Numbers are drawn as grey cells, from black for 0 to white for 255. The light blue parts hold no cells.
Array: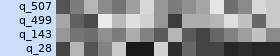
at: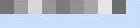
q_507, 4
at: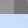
q_143, 0
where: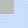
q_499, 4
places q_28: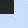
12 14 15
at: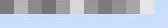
q_507, 1
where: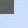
q_499, 1

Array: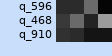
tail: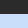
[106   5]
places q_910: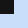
2 3
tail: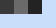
[156]
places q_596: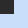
0 1
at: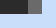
q_596, 0
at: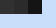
q_910, 0

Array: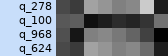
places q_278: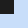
7
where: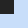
q_100, 5

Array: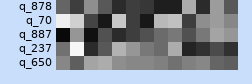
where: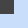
q_70, 2
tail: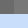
[ 81 120 164 150]
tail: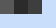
[ 55  30  30 172  43 156  88]
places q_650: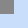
0 5 6 10

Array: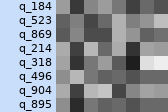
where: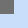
q_869, 7
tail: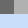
[127 148 190]
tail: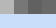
[ 82 105 105]
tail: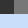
[156  90  30 223 238]

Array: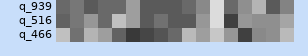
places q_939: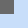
0 3 4 9 12
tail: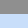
[165]
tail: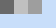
[ 90 113  90  90 151 220  64 151 143 143 165]
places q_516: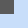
6 8 9

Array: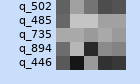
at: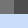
q_502, 2
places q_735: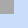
0 1 3
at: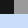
q_446, 1
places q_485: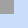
3 4

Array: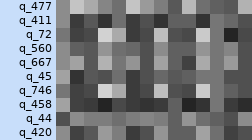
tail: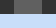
[118 104  80]
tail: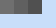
[140]

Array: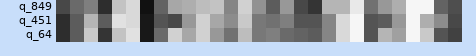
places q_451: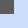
1 3 23
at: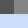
q_451, 18
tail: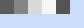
[181 160 246 201  84  65]
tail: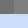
[ 84  84 133 217 246  84  92 152 246 174 140  72]
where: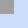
q_64, 24

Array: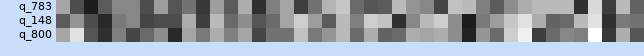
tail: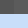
[186 149 135  69 193 186 127  91 141 173 186 186 186  48 217  62 186  99]
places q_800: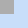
11 22 25 27 40
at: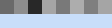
q_800, 6
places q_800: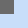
6 21 24 31 35
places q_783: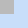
24 29 34 35 36 40
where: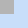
q_783, 19

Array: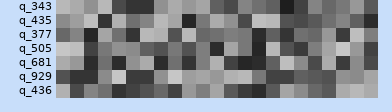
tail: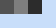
[165 120  38 184  82  59 126 165 198 152  66]
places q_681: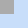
0 6 19

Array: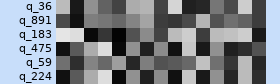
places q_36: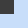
14
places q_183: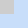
9 13
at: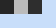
q_224, 12
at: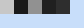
q_475, 9
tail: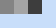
[ 54  74 180  82 112  98  61]
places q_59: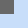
3 9
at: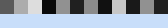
q_475, 1

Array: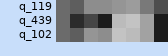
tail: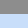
[149 156 121  78]
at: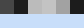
q_439, 2

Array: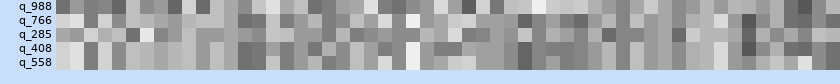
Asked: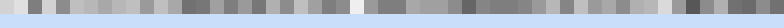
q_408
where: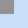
q_285, 32
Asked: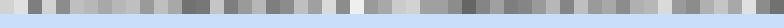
q_558
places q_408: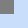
2 16 23 27 28 35 36
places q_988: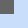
4 8

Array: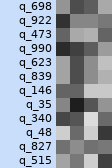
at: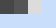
q_340, 0
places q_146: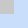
2 3
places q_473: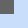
0 3
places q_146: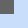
0 1

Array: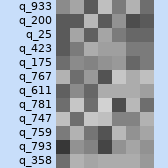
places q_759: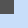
3
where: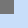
q_759, 2
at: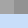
q_793, 5
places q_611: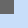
2
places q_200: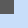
0 1 3 6
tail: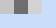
[ 77 184 110]
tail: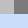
[178 110]

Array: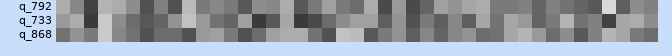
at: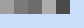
q_792, 19
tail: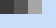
[ 58  74 108 141 160 160  94 147  81 122  94 135  94 166 114 166 153 100
 122 180 114 129  66 166 172 141]
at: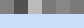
q_792, 7
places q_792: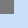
10 12 18 20 31 32
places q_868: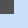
6 9 13 19

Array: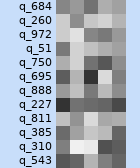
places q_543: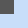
0
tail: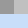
[121 186 141]
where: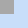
q_811, 3

